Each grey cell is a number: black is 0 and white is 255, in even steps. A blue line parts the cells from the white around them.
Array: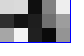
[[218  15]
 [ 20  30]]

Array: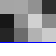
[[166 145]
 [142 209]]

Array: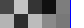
[[195  52]
 [ 45 188]]

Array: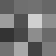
[[111 113]
 [ 81 208]]

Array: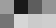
[[ 25  93]
 [214 203]]

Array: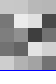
[[199 184]
 [235 224]]

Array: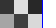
[[222  40]
 [ 63 217]]

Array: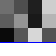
[[ 78  31]
 [148  25]]
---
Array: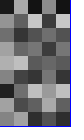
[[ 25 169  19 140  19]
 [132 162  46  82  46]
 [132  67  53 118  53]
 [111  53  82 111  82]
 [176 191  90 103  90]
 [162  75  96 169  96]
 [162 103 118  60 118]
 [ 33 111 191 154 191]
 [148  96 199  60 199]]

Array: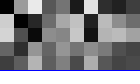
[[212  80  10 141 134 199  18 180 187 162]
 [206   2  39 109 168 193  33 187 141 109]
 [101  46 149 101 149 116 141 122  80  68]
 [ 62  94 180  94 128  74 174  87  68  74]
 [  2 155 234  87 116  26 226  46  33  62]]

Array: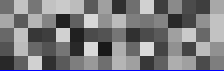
[[104 194  55  62 209  32  75  83 118  48  75  90 160 202 104 194]
 [ 83 188 104  83 118  40 217  25 174 104 217  68 145  68 188 145]
 [111 194 118 194 202 188  90 160  48 111 209  62 138  75  62 168]
 [168  90 181 132  32  96 217 145 188 126 118 132  40  68 145 194]
 [ 40  96 209  48  90 126 153 111 181 160  55  96 174 160  75 126]]

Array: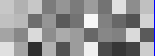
[[224 164  47 177  82 156 239  75  54  67 205]
 [192 185 109 149  90 115 247 129 103  82 211]
 [199 177 199 123 149 123 156 115 224 141 192]
 [164 135 218 141 171 156 103 135 129 218  90]]

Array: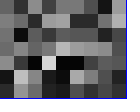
[[140  57   5 213   5   5  65  92  86]
 [126 107  42 156 162  42  42 114 176]
 [114  12  92  57  92  86  86  34  71]
 [107 134 100 120 182 156 148 140  79]
 [ 42 148 107  34  26  79  49  71  49]
 [ 20 190 134  26  12 169 126  79  34]
 [100  49 140  65 120 120  79  20 156]]

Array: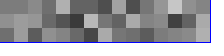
[[111 156  92 144 132 105  71 170 118 111  92 124 132 138 176]
 [124 124 138 111 176  99  99  78 162  78 118 150 198 144 132]
 [144 156 150 105  84  58 184 118  99 170 132 138  65  99 170]]
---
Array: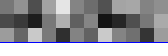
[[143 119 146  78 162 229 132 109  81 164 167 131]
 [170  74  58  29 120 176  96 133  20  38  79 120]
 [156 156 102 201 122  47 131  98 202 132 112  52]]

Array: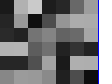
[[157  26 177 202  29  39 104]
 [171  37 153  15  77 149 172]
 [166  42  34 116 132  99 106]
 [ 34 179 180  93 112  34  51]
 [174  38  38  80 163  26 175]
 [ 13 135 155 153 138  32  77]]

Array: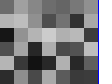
[[144 108 160 135 109 101 120]
 [168 180 189 144  78 114  49]
 [ 60  22 146 180 204 176 185]
 [190  79 164  39 174  74  83]
 [ 95 181  57  18  40 177  40]
 [ 60  44 142  73 169  91  58]]

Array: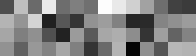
[[ 59  78 191 106 234 109 127 112 253 233 208 162 110  65]
 [156 180 148 212  32  87  53 146 157 129  38  42 132 144]
 [131 166 127 144  80  34 155  89 167 174 141  52 159  99]
 [179 146  97 152 131 166 128  52 106 180   6 143  85 183]]

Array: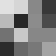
[[ 56 225 214 136]
 [ 74 186  39 140]
 [135 114 200 135]
 [164  43 104 120]]

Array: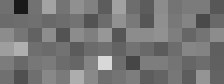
[[ 87 112  25 114 163 116 144 129  92 161 109  92 140 116 123 123]
 [105 107 109 112 105 109 115  83 108 145 121  86 143 120 132  74]
 [140 140 118  98 141  83 140 127 151  86 140 140 145 126 102 116]
 [ 95 158 175 111 107 114  91 107 112  99 115 105  91 109 134 131]
 [ 96 124 105 119 123 108 102 132 216 109  70 125 125 116 102 109]
 [ 99 112  80 111 136 122 173 137 110 116 125  93 100 119  93 148]]

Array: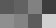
[[ 61  89  98 129]
 [208 143 131  92]]

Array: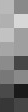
[[137 185]
 [215 176]
 [159 194]
 [159 166]
 [ 70 139]
 [137 120]
 [ 26  74]
 [ 70  55]]
